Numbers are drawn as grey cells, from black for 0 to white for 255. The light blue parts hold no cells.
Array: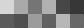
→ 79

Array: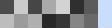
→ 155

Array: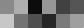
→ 115

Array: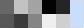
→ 59

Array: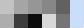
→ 60

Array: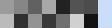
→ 48

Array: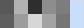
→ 156
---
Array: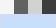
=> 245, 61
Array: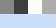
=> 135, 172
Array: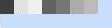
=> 62, 186
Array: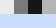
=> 234, 180
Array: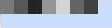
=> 122, 65
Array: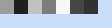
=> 157, 50
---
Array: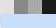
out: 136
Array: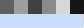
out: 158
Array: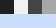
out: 241
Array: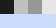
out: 192
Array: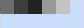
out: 61
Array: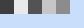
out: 233
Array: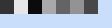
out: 230
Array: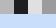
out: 30
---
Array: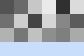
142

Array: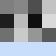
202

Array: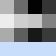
94

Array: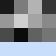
11

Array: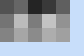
139

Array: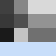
195

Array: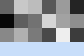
73

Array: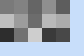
206

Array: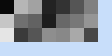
136

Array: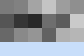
98
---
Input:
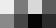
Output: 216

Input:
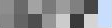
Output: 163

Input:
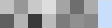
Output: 201

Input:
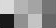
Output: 164

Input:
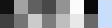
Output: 96

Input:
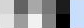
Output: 168

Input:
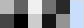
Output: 240
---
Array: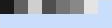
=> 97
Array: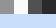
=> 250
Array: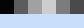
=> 92
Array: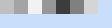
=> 164
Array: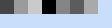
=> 155
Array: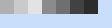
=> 202
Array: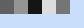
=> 148
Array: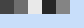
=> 110
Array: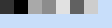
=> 1
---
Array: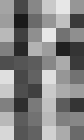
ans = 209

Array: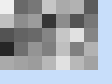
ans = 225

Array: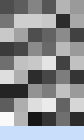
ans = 52

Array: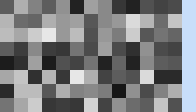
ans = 93

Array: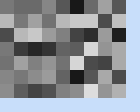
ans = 221
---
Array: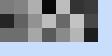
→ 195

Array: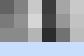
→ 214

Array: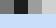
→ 208

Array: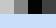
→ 199

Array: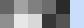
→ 231

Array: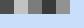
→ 194

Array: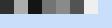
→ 239

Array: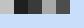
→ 194

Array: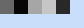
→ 198
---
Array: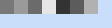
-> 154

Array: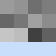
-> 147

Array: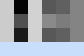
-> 3

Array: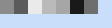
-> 91

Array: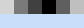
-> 122

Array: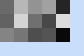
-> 183

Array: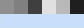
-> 128

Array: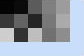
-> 11

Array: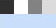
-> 254

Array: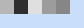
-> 46
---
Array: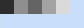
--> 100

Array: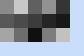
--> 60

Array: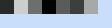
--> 3

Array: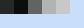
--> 99

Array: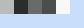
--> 106

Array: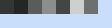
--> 141

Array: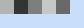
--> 126
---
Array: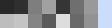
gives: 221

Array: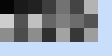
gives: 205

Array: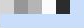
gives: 251

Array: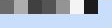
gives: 244

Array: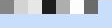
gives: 253

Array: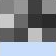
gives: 201

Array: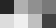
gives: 239
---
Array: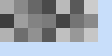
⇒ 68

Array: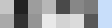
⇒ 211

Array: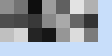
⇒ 169

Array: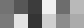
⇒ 207

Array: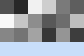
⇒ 88

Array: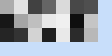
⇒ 240

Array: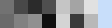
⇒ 212

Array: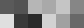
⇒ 210

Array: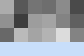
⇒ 164

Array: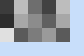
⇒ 140
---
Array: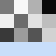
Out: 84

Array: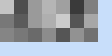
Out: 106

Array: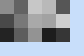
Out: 147

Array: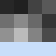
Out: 131

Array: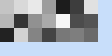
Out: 132

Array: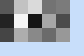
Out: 137

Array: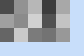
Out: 123

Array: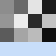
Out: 187
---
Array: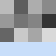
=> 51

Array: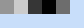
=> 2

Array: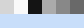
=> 20

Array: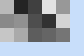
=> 36

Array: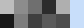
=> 25

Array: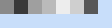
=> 57

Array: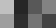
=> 38
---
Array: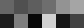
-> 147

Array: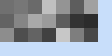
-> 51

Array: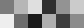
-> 147

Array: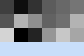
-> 111

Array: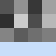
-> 76

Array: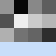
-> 203
